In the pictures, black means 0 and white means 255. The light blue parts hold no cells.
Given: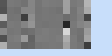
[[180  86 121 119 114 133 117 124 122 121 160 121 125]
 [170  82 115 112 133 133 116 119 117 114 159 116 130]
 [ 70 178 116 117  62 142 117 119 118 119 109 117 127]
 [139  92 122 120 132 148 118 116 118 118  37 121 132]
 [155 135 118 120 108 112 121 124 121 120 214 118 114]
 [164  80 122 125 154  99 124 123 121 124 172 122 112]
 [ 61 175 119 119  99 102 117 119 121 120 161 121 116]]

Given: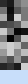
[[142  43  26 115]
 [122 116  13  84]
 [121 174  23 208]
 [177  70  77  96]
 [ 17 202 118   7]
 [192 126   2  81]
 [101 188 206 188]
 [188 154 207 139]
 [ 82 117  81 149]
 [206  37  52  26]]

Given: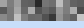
[[ 93 163 125 157  98  95  40 117 110 189 126  99]
 [ 76  90 121 166 105 172  83 102  89 153 125 173]
 [197 137 120 192 127 105 107  81  56 147 116  98]]

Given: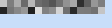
[[126 197 125 172 106 183 108  99  85 112 146 168  47  94 151]
 [196  35 117 135 151  32 222 128 142 211 111  41 123 122 113]]

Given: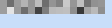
[[149 157 111 157 179 148 188 109 148 129 201 150 191 114 145]
 [142 157 227 154 109 150  66 125 186 189 191 142  56 165 185]]

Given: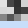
[[210 225  70  47]
 [ 64 215 218  52]
 [203 133  87 137]]
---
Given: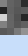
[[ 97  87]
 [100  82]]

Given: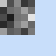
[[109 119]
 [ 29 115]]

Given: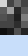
[[159  40]
 [ 68  31]]

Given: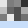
[[102  79]
 [234  79]]

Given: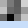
[[105  94]
 [  6 122]]

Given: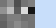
[[189  92]
 [126 126]]

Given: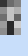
[[195 176]
 [195 100]]

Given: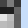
[[ 31 101]
 [189  95]]
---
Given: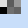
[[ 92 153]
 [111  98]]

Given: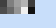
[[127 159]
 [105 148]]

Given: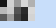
[[210 153]
 [204  84]]

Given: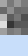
[[121 152]
 [142 106]]

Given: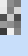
[[141 121]
 [130 215]]

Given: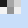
[[167 212]
 [148 239]]
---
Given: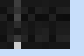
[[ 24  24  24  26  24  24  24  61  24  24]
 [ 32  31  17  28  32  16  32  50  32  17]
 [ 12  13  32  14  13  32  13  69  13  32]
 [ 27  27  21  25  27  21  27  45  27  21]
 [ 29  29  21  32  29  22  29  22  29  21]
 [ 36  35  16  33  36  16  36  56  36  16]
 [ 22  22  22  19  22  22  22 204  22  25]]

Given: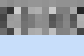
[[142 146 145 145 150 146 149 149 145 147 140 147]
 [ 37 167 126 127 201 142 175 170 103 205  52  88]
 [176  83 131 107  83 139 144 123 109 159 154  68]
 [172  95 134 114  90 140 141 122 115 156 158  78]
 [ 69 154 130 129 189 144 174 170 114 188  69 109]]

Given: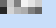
[[205 228 243 127 199 104]
 [ 99 126 172 182 210  37]]

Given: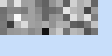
[[101 189 174 209  96 173 147  98 116 161 159 228 149 215]
 [155  70 174 184 228 121 109 102 137 161 123 134 134 111]
 [124 225 174 221  96 156 147 102 149 161 159 251 150 117]
 [193 123  88  96 173 176 147 171 156 161 218 180  59 122]
 [116  83 174 184 113 201 171  17 149 137 159 153 150 117]]

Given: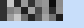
[[139  13 151 138  51 152  40 200  49]
 [143  45 146  74 163  31 149 129  49]
 [ 29 114 163  89  36 110 198 156  49]]

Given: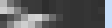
[[ 48  50  53  51  51  53  56  51  45  57  58  57  82 115 184]
 [ 55  50  53  51  51  53  56  51  45  57  58  87 134 184 205]
 [ 49  50  53  51  51  53  71 107 158 211 206 161 108  81  58]
 [ 53  53  53  51  51  53  56  65  77 134 188 206 187 133  79]]
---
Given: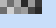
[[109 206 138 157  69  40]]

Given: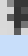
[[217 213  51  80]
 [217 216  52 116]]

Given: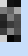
[[122 101 168]
 [ 33  59  73]
 [205   3  23]]

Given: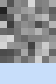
[[ 34 131 134 155 165 108 131  95]
 [193  61 122 142 131  78 115 180]
 [202 214 120 104 127 128 136 148]
 [ 75  79 101 166  89 172 190 103]]

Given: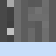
[[ 72  65 109  93 105 115 108  90]
 [ 72  62 109  93  94  89 115  90]
 [ 72  65 109  93 105  89 110  90]]

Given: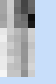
[[165 202 104  71  98]
 [167 198 118 116  25]
 [238 190 176 157 205]
 [228 188 180 149 203]
 [234 193 187 156 213]]

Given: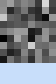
[[145  41  79 118  53  41 154  58]
 [ 70  80  90  86 133 102  96  88]
 [  2  55 167 115  19 121 148  63]
 [ 81  33  52 132  74 140  77 143]]

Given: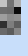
[[109 106  10]
 [ 48 126  94]]
